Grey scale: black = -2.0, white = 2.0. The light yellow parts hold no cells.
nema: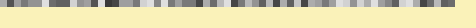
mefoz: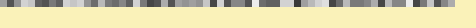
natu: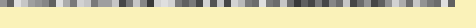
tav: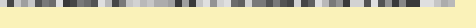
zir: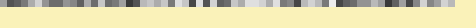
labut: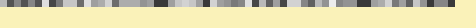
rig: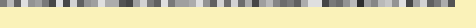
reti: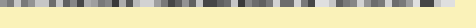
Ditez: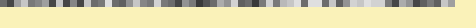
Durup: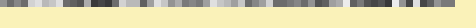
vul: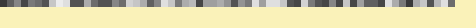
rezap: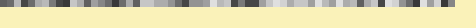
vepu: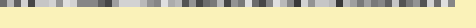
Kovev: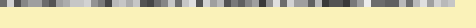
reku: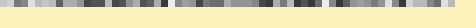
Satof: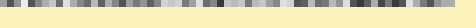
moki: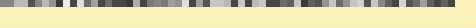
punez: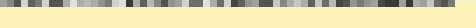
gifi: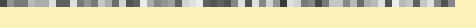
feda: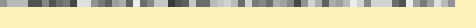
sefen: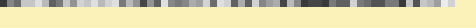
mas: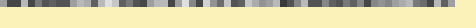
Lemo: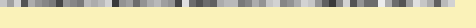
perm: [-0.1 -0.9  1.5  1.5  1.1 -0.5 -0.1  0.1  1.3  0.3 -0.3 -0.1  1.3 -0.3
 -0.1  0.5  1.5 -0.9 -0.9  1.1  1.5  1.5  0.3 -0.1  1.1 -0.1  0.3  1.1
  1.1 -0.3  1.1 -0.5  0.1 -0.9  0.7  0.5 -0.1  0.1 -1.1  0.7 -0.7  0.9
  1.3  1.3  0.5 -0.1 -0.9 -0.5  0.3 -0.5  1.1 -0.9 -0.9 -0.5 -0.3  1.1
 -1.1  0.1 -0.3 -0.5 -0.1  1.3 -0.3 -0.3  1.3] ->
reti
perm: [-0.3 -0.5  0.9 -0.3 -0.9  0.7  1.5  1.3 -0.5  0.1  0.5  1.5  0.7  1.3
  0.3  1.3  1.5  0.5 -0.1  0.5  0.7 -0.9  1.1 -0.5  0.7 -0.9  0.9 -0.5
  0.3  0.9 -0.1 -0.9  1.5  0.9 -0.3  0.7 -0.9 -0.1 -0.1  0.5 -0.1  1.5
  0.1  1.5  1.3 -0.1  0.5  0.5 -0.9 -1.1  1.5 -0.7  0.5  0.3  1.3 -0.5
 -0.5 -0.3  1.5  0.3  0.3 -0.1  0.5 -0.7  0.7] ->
nema
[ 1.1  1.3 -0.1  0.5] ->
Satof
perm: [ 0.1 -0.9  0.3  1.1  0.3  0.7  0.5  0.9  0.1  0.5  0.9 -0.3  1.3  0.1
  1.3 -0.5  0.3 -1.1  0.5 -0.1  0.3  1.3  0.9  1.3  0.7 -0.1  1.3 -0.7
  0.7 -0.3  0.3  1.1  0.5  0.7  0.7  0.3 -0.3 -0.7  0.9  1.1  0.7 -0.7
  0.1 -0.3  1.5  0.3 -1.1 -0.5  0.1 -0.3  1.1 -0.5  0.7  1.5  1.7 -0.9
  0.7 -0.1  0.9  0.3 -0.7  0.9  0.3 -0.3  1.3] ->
Lemo
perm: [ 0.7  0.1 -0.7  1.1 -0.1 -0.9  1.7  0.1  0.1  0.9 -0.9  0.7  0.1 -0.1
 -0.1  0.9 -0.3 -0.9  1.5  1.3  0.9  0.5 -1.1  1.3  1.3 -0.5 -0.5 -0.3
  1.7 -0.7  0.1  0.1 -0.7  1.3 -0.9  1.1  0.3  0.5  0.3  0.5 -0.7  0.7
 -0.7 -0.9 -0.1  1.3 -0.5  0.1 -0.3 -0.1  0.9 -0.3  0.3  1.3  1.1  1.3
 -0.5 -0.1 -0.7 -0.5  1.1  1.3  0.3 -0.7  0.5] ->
mefoz
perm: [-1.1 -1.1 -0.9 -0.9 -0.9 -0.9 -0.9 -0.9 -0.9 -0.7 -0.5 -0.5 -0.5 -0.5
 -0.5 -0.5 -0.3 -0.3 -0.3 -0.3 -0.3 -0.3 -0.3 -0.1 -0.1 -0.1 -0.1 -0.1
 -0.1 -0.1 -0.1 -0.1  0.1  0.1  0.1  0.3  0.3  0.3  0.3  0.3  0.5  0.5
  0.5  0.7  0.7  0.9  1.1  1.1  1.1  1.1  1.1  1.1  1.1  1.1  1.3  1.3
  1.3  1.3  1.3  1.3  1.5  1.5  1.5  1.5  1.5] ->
natu

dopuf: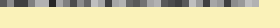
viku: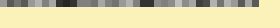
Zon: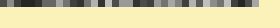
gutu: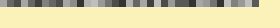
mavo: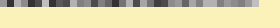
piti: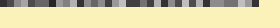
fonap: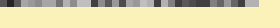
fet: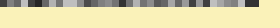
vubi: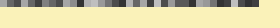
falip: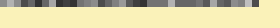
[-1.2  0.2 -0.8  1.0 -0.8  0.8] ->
piti
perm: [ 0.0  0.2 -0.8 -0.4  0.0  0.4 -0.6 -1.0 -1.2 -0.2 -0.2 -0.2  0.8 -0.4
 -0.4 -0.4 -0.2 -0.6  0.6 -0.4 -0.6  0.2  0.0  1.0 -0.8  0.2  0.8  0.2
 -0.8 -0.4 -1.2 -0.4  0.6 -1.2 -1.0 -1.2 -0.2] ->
falip
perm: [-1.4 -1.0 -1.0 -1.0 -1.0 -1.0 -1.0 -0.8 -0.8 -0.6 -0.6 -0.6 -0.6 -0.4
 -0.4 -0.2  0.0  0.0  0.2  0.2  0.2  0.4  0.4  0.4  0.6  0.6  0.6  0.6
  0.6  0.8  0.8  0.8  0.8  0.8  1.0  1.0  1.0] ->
dopuf

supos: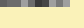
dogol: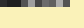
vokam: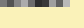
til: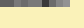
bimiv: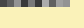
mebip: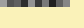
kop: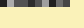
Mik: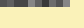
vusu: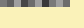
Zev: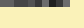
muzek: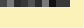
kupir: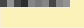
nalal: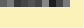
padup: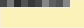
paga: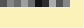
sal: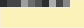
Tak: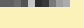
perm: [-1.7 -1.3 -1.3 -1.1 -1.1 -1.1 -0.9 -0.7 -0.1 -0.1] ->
muzek
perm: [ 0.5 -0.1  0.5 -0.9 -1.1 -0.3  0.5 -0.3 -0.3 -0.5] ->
supos
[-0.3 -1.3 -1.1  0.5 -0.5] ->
vokam
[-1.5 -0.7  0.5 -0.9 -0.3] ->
dogol
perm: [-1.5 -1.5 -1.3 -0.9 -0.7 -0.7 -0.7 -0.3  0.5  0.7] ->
kop
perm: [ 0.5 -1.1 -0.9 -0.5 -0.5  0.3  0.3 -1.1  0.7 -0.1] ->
bimiv

